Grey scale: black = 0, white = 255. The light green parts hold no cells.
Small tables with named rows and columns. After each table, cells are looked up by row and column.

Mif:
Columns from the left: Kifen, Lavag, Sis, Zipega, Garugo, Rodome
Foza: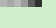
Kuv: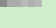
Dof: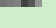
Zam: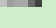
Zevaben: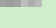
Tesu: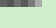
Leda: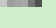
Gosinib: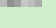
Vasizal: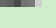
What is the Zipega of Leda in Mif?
168
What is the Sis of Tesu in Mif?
111
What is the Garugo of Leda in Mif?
118
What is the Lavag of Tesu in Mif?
85
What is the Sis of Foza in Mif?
183
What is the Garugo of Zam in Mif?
107
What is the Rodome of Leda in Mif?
81
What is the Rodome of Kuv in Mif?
184
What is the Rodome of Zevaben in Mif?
187
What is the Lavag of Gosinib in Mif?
144
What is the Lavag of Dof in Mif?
124
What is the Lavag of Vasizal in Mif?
95
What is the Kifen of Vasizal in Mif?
103
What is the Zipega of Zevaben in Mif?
189
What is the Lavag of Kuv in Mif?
170
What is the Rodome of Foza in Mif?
48

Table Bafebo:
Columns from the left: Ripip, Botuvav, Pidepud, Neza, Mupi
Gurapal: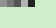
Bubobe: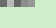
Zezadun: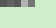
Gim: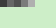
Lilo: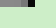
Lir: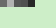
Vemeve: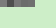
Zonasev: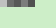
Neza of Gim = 123
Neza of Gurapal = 179
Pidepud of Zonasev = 88
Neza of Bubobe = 140
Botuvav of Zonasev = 108
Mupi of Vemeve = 111
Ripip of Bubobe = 107
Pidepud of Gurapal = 85
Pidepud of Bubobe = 101
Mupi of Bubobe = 151
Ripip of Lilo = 138
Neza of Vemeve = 108
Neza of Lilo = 119
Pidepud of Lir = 85
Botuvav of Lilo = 138
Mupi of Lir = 39
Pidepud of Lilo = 137
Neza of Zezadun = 178

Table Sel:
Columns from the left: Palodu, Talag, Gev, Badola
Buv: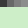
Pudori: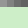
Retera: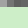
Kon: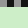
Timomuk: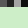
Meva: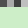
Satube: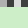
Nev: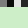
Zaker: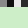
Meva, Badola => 191
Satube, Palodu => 175
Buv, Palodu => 57
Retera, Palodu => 162
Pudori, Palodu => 149
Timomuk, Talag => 35
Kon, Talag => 20

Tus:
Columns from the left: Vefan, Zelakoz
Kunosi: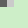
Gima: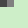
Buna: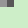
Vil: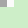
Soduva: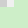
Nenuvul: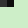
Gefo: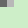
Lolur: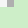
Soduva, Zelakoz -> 240
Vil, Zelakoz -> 251
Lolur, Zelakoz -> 175
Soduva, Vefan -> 207
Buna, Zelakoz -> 87
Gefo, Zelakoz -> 184
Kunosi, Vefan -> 95
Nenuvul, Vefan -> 50
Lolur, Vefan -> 246
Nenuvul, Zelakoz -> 13
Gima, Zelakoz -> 128
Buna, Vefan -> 150
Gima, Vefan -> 70
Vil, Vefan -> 166
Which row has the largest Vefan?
Lolur

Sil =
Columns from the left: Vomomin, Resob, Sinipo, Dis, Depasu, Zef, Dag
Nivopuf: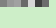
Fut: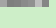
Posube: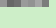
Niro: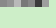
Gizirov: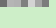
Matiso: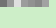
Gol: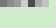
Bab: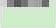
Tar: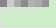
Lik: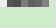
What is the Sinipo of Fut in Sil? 129
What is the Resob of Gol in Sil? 139
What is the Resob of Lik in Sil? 85
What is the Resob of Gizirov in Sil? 181
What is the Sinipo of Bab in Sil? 90
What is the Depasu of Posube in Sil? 146
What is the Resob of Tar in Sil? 202
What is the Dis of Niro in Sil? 120
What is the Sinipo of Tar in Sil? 168
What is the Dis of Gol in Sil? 205
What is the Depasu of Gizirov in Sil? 211
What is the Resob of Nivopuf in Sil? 153
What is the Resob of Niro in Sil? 148
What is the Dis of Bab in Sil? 115
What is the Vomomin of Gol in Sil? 120
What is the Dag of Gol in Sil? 193

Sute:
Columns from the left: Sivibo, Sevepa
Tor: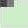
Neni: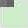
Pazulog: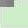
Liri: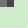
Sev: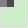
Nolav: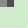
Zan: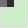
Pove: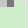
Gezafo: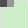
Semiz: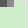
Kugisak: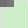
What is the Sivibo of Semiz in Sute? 88
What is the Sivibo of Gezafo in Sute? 78
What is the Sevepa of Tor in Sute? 125
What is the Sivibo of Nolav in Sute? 138
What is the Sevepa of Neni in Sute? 101
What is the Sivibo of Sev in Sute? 129
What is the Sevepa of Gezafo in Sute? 152
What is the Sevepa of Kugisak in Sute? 119
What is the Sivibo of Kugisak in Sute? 110
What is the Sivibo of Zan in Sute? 112
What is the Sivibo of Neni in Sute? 117
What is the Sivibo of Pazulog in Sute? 137
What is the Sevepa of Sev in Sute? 74
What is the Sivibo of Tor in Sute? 70
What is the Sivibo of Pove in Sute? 198
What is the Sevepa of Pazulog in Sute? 129
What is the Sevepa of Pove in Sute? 120
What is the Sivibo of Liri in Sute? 115
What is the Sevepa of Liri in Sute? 71
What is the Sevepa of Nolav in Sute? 78

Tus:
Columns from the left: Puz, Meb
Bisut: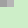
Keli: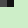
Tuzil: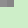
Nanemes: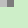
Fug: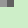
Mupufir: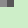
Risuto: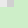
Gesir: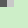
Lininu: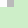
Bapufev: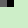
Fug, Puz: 151
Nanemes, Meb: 124
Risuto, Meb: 208
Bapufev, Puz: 98
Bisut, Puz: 161
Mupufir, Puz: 140
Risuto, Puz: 234
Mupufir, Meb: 87
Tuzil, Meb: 134
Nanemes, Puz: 190
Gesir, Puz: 90
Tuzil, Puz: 143
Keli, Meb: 19
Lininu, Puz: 252
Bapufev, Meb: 2
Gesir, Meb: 200
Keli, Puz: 75

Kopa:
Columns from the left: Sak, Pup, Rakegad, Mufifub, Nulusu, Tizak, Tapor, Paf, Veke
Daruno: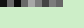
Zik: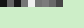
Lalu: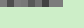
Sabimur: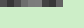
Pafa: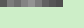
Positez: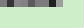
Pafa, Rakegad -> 110
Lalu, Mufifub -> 120
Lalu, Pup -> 78
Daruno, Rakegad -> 11
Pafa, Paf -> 86
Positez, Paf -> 33
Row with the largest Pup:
Pafa

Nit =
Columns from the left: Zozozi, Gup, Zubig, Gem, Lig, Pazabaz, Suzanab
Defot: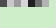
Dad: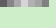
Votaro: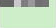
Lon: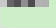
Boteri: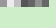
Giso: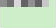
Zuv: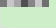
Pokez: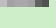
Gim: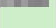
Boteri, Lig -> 101
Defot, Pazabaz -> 110
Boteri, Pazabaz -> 145
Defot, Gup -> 200
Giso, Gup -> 112
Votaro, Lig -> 152
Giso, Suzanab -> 199
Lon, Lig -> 77
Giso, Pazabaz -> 97
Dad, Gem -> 213
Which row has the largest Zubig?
Giso

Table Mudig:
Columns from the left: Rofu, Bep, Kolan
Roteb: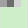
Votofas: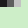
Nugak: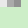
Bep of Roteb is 109
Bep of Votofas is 94
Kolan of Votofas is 195
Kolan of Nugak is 145
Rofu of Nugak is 233
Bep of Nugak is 170
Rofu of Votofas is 27
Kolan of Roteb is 212

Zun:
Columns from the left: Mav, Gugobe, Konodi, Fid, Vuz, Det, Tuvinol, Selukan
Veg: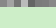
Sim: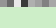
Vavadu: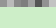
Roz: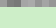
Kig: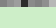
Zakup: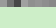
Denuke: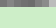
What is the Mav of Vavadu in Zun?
149
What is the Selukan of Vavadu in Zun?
195
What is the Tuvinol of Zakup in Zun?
142
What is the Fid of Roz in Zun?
165
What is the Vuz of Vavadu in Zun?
161
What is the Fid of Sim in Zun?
58
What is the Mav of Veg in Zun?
136
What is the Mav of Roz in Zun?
157
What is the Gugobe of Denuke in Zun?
133
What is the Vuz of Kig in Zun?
138
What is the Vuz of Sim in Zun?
175
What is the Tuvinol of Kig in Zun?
143
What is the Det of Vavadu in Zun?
85
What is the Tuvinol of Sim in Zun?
129
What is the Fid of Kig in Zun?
43
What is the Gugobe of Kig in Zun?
146
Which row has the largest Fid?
Veg

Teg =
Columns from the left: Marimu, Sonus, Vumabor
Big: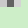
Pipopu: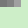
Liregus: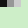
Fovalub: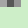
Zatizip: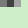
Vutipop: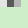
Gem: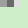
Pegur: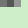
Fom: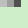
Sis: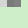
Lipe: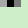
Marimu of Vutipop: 229
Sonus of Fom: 158
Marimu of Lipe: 168
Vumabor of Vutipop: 183
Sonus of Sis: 122
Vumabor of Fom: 81
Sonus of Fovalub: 87
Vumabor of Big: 212
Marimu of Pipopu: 119
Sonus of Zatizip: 65
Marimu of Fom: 190
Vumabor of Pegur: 150
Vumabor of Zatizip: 164
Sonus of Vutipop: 90

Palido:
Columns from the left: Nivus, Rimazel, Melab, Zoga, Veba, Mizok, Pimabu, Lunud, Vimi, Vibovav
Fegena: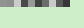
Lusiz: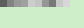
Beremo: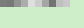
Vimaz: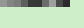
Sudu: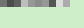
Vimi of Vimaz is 74
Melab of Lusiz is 153
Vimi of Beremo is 191
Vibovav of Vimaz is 43
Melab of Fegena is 203
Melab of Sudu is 96
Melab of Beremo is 147
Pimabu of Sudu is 151
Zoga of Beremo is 172
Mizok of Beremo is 205
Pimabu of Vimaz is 108
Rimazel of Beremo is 120
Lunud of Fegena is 201
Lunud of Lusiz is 121
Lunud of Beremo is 115
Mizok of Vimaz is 55
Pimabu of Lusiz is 150

